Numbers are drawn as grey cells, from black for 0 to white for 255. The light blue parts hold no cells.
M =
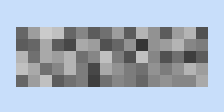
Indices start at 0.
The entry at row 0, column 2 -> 203
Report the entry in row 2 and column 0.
180
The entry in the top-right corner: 81
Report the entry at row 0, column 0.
102
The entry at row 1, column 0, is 92
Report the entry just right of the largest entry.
192
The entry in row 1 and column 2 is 169
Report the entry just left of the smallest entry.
146
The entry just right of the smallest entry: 146
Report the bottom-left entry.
102
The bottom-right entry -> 169
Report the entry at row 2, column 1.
112
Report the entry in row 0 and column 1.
157
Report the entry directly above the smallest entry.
180

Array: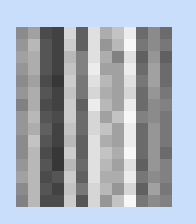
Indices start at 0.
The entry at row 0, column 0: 139
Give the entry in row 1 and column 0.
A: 150
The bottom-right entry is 129
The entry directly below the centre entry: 214
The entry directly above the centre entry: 236
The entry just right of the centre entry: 161
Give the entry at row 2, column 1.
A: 173
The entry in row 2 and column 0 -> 161
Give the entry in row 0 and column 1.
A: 161
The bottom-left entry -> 129
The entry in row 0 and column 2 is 75
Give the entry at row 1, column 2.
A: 85
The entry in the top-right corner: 107

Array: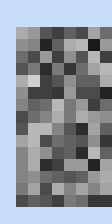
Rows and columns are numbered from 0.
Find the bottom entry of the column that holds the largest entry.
97
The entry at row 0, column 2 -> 85
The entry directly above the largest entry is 121
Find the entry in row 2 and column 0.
109
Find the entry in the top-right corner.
109
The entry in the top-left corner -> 172
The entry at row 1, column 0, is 143
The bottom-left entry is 75
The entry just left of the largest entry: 172
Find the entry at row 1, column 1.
132
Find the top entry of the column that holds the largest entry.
153
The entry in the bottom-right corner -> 54
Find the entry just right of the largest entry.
63
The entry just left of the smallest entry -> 183
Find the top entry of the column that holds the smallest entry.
163

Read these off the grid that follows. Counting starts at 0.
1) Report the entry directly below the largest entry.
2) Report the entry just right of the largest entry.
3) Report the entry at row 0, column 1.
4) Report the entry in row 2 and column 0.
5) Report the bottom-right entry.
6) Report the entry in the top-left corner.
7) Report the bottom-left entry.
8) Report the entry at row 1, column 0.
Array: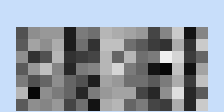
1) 7
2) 213
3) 142
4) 142
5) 202
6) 81
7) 90
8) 90

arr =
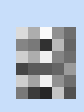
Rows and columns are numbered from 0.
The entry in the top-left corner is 219
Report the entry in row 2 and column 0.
207
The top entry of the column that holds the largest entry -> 250
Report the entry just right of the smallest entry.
196
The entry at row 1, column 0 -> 133
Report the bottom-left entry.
121
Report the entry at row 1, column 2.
49
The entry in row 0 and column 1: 173

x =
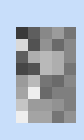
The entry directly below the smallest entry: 217
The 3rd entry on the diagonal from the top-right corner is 185
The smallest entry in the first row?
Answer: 58
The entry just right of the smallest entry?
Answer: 94
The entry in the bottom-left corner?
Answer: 238
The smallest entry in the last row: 117
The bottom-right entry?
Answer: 146
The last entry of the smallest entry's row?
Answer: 117

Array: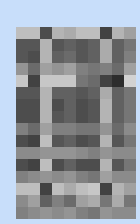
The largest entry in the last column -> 210
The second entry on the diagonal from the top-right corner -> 97
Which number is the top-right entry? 160
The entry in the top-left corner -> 190
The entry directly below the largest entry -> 118
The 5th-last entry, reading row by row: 128
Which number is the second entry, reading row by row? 190
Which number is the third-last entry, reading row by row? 148
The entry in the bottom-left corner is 128
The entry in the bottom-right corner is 139
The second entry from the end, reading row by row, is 139
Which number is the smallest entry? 45
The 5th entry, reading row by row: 171
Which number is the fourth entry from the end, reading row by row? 118
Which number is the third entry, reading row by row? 77
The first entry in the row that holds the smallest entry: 199
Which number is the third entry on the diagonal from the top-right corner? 171

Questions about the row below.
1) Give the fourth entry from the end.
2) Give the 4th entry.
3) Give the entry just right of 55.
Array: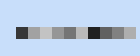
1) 33
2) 150
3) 162

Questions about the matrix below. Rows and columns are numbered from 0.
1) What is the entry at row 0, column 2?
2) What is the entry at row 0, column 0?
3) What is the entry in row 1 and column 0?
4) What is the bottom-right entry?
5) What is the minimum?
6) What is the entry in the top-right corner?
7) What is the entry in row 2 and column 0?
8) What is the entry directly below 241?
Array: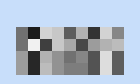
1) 211
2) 113
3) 113
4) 93
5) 27
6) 134
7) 156
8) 39

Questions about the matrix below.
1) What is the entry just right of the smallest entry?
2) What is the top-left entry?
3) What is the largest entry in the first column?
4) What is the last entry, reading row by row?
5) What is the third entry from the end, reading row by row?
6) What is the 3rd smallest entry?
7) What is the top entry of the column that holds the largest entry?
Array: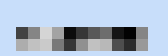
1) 133
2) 66
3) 173
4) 153
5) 78
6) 21
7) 213

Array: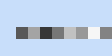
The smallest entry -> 55
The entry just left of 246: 152

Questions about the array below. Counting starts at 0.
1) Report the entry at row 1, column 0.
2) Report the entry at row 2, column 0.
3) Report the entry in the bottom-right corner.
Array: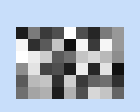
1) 246
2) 255
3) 100
